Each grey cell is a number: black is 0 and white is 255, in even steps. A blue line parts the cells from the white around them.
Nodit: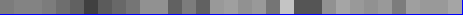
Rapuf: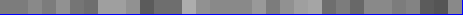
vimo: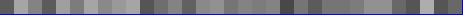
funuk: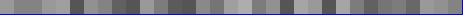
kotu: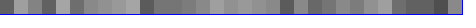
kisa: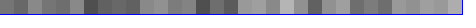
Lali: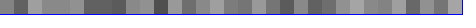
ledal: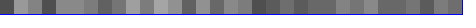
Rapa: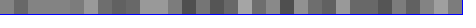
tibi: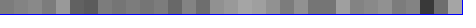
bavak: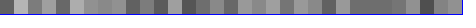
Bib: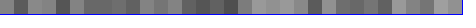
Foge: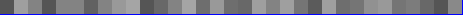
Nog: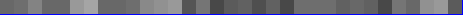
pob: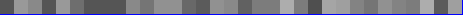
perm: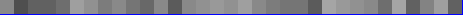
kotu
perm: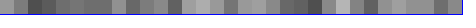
kisa
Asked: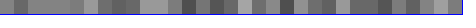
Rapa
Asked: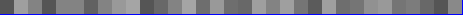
Foge

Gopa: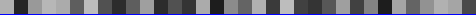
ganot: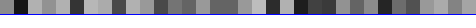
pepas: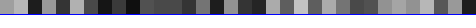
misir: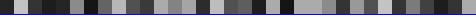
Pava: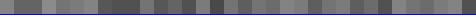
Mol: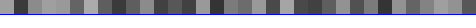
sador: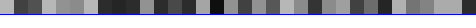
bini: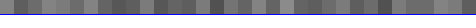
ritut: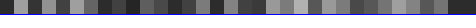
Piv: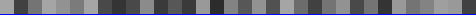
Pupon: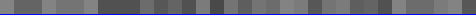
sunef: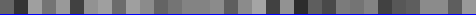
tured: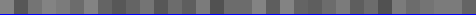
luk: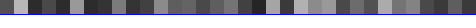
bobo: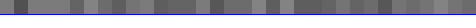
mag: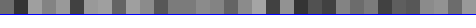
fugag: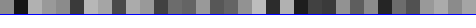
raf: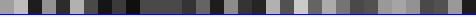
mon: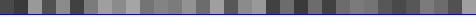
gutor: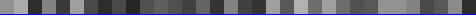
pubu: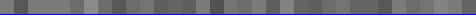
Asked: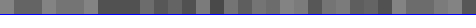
Pupon
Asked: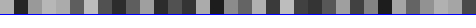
Gopa
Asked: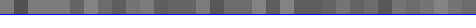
bobo
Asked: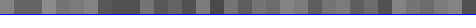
Pava

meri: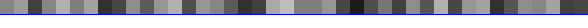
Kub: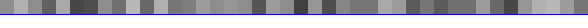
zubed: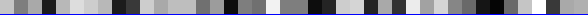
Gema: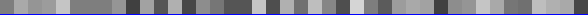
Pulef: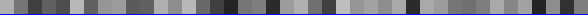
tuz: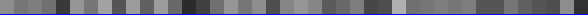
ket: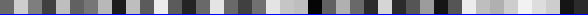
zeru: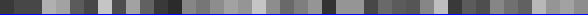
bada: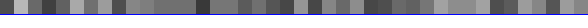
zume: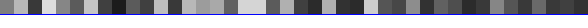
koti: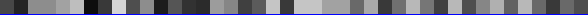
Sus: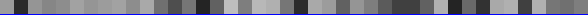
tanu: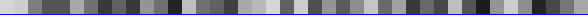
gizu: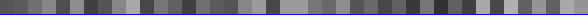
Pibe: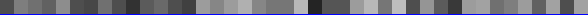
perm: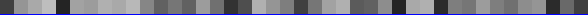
Sus
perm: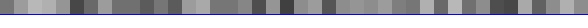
Kub
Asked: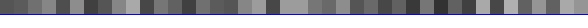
gizu

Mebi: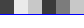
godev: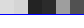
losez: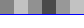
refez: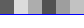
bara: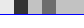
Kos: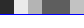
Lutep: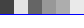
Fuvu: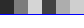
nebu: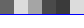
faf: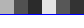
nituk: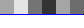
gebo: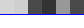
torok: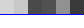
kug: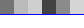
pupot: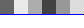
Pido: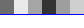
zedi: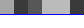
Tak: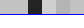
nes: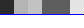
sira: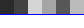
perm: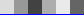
pupot
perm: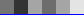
nituk
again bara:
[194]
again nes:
[94]
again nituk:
[165]
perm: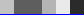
Kos
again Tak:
[194]

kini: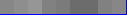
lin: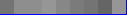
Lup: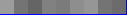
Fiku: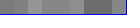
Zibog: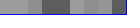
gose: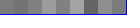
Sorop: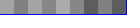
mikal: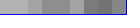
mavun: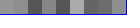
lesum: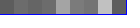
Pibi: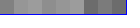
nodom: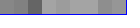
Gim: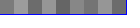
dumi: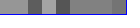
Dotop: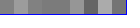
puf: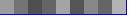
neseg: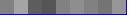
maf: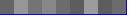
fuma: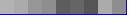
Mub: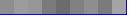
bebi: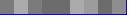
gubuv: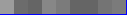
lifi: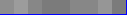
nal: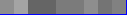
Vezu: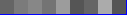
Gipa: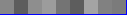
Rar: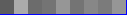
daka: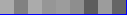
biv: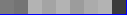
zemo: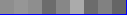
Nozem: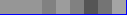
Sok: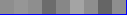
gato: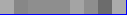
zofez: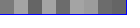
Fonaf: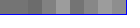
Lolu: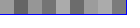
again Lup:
[116]
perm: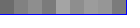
Mub
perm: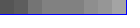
neseg
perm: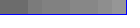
kini
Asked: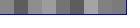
Gipa
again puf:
[101]
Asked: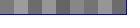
Gim

